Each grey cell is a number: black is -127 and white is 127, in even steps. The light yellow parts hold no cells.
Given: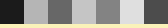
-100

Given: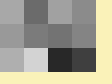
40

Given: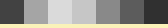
-61

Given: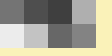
-11

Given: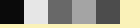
-117

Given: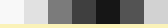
120

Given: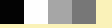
-124

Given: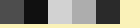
-50

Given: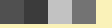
-47

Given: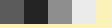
-36
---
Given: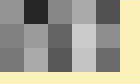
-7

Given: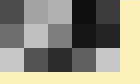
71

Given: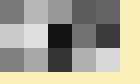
1

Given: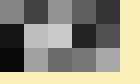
-118

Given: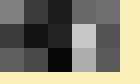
-31

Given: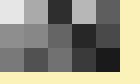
-6

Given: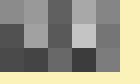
-53
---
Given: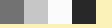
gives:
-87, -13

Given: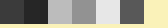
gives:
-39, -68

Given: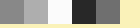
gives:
-16, 8

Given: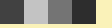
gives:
-82, -62

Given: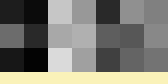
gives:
0, -104

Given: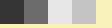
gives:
68, -75

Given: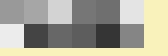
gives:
101, 108

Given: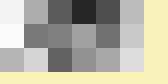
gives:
60, 53

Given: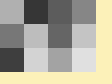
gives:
6, -65
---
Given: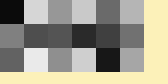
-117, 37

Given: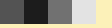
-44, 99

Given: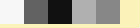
119, 7

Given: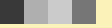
-70, -9

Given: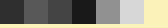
-80, 87

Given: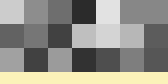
76, -41

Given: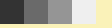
-76, 111

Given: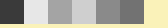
-69, -13

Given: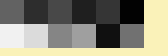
-29, -14
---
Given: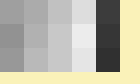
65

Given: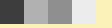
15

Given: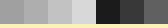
66

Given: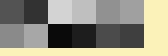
83

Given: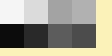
35

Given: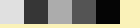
44

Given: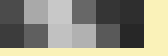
72

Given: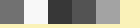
-72
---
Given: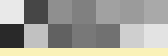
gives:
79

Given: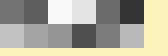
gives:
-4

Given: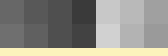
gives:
52

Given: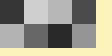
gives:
-86

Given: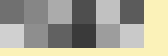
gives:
29

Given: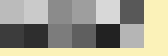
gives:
-93
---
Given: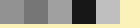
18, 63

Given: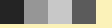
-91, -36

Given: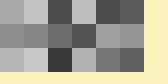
40, -31

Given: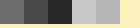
-19, 54

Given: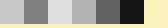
73, -107

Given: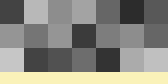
-60, 64

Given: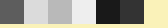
-34, -76

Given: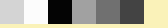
84, -60
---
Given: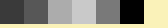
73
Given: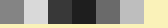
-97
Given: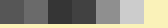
-62
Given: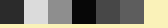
-120
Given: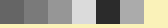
91
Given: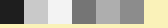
-10
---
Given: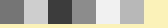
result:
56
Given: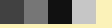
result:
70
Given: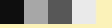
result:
106
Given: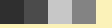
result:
3
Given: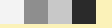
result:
-85
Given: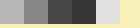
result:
97
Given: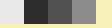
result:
12
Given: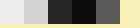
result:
-38
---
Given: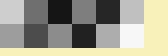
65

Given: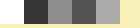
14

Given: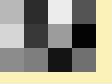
56

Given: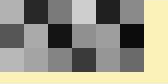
50

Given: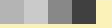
7

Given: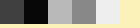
8

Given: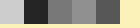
-7

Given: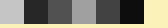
-46

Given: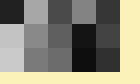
39

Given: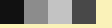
-55
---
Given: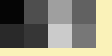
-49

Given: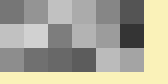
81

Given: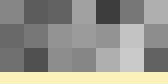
-8

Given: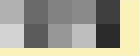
-21

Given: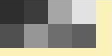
-67

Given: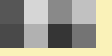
86

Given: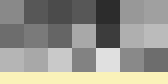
-5

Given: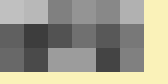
-66

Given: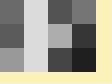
91
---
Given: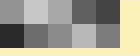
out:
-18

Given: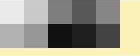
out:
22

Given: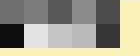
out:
99

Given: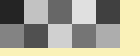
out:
-47

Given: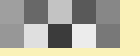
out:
95

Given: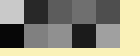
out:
0

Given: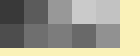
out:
-16

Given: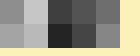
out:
57

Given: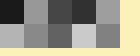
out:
9
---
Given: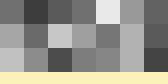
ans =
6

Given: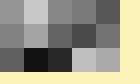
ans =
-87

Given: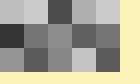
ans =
6

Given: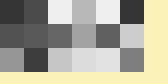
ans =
92

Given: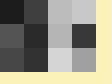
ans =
-77

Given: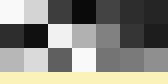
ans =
-11

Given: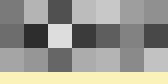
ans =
52

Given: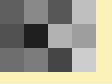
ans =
-3
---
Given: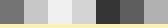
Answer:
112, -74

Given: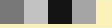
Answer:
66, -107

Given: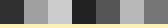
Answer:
76, -93

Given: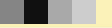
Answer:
77, -112

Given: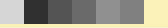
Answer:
85, -79

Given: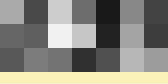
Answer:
112, -102

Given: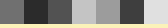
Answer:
96, -85

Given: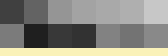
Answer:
71, -96
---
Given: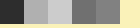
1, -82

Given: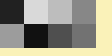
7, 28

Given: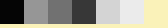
107, -122

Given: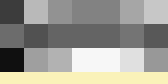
71, -111

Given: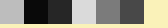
-55, 61

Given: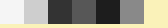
9, 117

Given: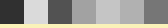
-9, -79

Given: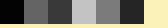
-90, -124
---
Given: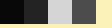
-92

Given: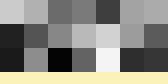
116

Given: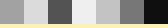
67

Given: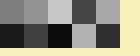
-115

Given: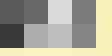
46

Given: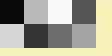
-76
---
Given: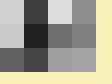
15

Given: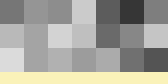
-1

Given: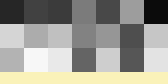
-116

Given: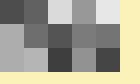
103

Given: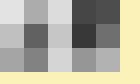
-50

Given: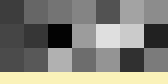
12

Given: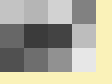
1

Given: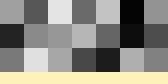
18
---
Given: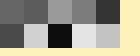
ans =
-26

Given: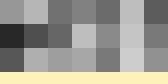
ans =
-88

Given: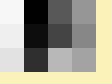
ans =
111

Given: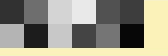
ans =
-78

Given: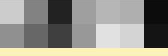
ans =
76

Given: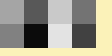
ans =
37

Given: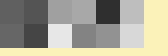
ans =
-31

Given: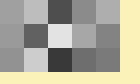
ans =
26

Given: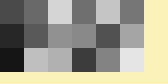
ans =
-88
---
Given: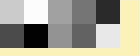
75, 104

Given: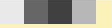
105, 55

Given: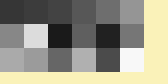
-73, 120

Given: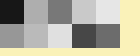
-104, -19

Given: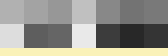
49, -75

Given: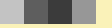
67, 23
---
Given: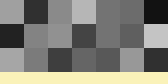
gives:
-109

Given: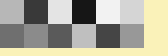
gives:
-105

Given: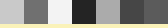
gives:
-91

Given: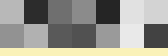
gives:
-90

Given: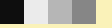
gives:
-113

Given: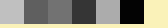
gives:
-124

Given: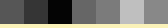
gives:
-123

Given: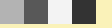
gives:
-76
